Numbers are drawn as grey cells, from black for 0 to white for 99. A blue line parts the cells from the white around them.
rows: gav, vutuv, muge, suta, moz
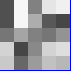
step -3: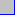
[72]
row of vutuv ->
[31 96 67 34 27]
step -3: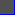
[28]
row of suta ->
[82 27 53 82 86]

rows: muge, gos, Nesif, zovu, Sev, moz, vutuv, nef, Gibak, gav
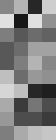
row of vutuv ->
[83 74 15 12]
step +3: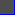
[33]
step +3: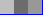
[77 45 62]

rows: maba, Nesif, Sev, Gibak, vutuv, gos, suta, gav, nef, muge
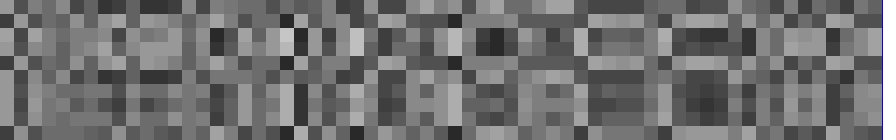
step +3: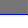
[49 49]
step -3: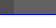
[28 35 35 35]
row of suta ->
[59 31 56 49 42 42 46 46 31 53 42 42 53 46 49 24 35 59 38 53 67 20 53 31
 49 67 49 27 35 53 38 56 67 46 31 27 35 53 49 35 42 63 31 38 35 35 46 59
 31 27 24 27 42 24 46 38 56 49 56 24 38 53 56]

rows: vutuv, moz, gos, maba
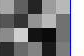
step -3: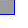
[58]
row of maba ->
[17 41 51 10 48]

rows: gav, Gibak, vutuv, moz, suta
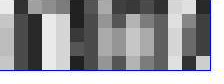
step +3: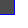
[32]
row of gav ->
[91 19 62 55 48 13 33 66 25 22 29 19 83 87 16]
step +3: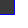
[25]
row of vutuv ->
[73 29 16 91 83 22 29 66 58 77 66 37 83 41 25]

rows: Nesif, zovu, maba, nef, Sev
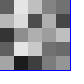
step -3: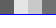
[34 86 75 41]
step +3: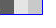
[40 92 81]
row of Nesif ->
[37 89 74 51 44]
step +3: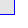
[92]

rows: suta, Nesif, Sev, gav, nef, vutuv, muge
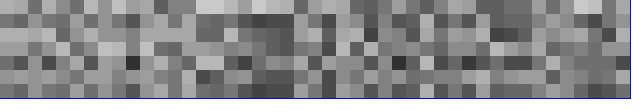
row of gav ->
[61 61 46 57 71 43 54 74 71 50 74 43 40 61 61 57 50 54 46 37 33 46 50 29
 71 37 68 46 50 54 46 40 54 54 43 71 61 54 65 40 46 50 43 57 57]
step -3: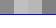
[51 71 68 47]
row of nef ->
[43 33 57 29 50 65 33 61 57 19 57 68 50 40 71 71 37 26 43 54 50 65 33 61
 54 54 33 54 19 37 71 29 40 22 33 43 29 29 46 68 50 43 43 43 29]

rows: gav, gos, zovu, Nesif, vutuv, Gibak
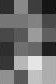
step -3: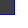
[21]
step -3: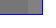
[43 43 47]
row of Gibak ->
[56 34 75 67]

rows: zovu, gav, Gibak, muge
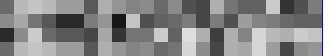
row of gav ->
[54 65 45 34 16 16 48 58  9 76 31 38 41 48 27 48 31 61 51 48 41 38 38]
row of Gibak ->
[16 54 79 41 34 34 27 65 20 45 45 79 38 86 68 24 68 51 83 72 68 79 76]
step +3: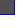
[34]

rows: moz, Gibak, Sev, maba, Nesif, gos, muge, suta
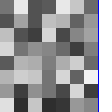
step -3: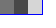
[42 25 80]
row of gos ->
[70 80 77 45 83 38 94]

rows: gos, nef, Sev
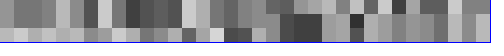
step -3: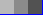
[69 51 29]
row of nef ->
[58 46 46 50 72 54 32 79 46 25 32 36 32 79 68 46 39 50 54 54 29 25 25 61
 64 19 68 61 50 58 54 43 72 54 72]
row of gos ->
[58 46 46 50 72 54 32 79 46 25 32 36 32 79 68 46 39 50 54 39 36 58 64 72
 50 75 39 79 25 64 36 36 79 50 50]
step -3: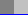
[47 72]
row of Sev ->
[72 79 68 75 68 72 54 61 79 68 46 54 68 39 64 83 29 32 68 54 29 25 25 61
 64 32 68 61 50 58 54 43 72 54 72]

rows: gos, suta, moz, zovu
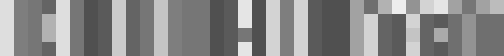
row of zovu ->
[86 49 46 39 86 46 31 35 79 39 46 76 49 46 46 31 35 89 31 82 49 82 35 31
 31 63 82 39 35 82 39 35 43 57 43 43]
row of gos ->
[86 49 46 39 86 46 31 35 79 39 46 76 49 46 46 31 35 89 31 82 49 82 35 31
 31 63 43 69 92 57 82 89 63 46 63 73]

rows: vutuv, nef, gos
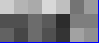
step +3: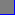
[52]
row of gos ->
[38 27 42 31 20 63 56]
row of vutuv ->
[80 70 66 84 74 45 60]
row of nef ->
[31 31 42 35 17 49 49]

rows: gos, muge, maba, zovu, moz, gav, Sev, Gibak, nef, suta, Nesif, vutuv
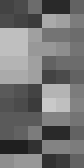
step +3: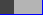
[29 73 73]
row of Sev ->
[35 32 26 70 70 48]

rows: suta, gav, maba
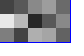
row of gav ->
[90 72 15 34 53]
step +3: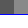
[37 56]
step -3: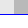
[87 69]
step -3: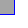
[61]
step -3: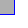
[65]

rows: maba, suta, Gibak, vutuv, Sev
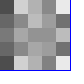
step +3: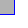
[72]
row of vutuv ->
[40 53 65 61 44]

